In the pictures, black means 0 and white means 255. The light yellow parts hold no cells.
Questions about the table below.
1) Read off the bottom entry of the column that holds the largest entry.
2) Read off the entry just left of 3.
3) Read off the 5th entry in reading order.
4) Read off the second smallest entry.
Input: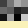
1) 199
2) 159
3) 106
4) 19

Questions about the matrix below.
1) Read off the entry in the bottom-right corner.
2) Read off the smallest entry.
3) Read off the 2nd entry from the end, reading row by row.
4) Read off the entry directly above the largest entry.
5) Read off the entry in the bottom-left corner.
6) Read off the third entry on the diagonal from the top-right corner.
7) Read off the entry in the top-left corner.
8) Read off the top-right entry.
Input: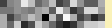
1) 216
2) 4
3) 203
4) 159
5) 174
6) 105
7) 66
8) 174

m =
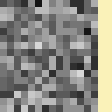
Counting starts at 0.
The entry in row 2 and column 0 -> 187
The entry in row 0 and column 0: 77
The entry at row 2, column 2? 90
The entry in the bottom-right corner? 160
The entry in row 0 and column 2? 77
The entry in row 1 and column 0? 172
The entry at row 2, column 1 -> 172
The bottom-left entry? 160
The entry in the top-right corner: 172
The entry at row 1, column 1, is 160
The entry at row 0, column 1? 102
